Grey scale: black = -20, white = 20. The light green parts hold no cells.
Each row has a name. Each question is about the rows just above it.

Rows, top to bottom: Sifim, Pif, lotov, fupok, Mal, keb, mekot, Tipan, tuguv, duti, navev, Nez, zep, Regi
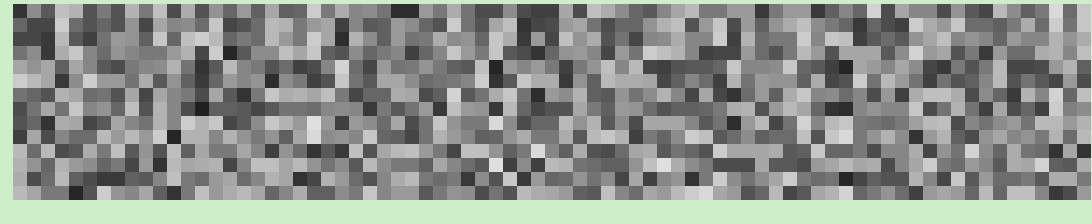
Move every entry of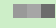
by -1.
[ 3  5 -4]
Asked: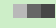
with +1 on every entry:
[10 -3 -8]
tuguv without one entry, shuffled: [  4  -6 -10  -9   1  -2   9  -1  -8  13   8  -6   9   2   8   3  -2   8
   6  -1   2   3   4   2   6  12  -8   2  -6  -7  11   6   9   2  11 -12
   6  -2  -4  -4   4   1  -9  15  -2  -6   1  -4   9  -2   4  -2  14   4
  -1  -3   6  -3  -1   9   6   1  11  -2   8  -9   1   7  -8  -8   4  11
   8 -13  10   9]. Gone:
[5]
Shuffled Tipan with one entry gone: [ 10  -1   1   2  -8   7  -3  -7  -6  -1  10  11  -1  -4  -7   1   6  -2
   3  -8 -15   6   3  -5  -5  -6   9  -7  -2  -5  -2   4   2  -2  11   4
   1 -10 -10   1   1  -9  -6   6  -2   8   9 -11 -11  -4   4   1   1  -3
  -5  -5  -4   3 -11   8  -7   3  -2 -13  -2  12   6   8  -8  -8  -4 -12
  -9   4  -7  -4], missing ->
[0]
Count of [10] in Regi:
4
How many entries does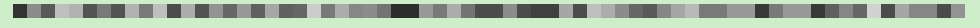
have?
68
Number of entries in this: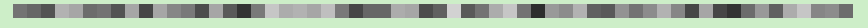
60

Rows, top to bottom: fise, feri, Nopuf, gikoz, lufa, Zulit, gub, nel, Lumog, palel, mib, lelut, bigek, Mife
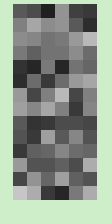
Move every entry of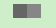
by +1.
[-3  2]
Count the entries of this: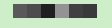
6
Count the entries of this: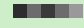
5
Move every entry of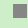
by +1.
[2]
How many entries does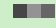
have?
3
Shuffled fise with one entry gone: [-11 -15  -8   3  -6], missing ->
[-10]

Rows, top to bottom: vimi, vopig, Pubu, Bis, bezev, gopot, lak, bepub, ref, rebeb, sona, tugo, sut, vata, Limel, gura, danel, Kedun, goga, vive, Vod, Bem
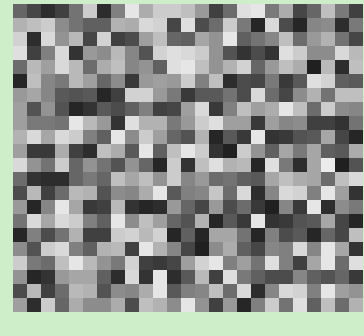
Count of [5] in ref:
4
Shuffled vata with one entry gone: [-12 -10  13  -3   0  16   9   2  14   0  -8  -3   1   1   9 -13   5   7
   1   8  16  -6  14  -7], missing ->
[11]

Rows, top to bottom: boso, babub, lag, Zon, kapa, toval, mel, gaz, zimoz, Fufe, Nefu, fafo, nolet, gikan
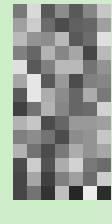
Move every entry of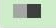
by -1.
[  5 -11]
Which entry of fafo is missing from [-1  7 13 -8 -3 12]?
[-7]
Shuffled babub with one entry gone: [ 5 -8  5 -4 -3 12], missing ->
[-5]
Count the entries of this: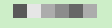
6
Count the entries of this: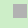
1
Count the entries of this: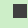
1

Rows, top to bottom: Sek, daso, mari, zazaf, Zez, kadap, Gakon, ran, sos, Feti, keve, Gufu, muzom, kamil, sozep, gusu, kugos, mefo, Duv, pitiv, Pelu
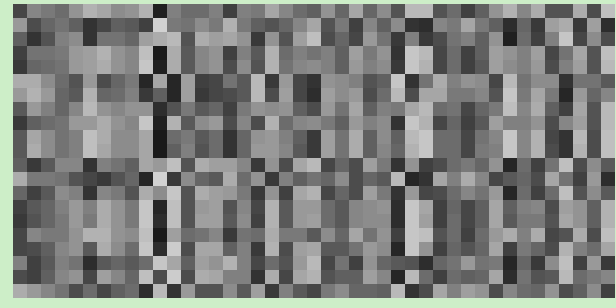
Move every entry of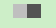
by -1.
[ 9 -8]
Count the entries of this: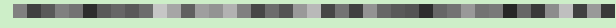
43
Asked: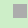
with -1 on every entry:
[6]

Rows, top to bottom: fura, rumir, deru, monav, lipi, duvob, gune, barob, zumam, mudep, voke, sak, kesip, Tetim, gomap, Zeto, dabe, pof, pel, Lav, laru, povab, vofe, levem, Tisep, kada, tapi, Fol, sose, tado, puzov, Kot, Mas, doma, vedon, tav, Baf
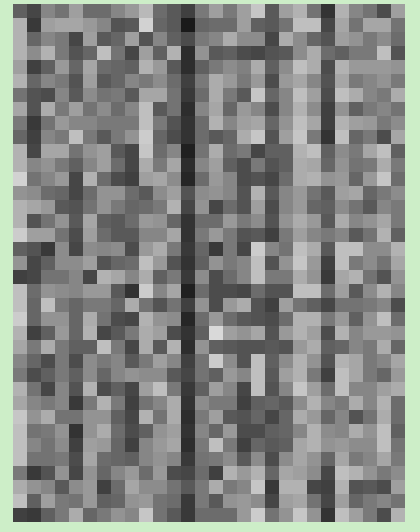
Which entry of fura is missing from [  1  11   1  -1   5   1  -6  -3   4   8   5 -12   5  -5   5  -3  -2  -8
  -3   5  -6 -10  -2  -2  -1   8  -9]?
[9]
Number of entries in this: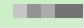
5
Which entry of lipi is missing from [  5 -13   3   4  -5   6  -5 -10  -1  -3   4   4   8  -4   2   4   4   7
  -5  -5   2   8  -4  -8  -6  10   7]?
[0]
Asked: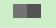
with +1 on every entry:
[-1 -6]
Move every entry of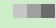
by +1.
[12  6 -2]

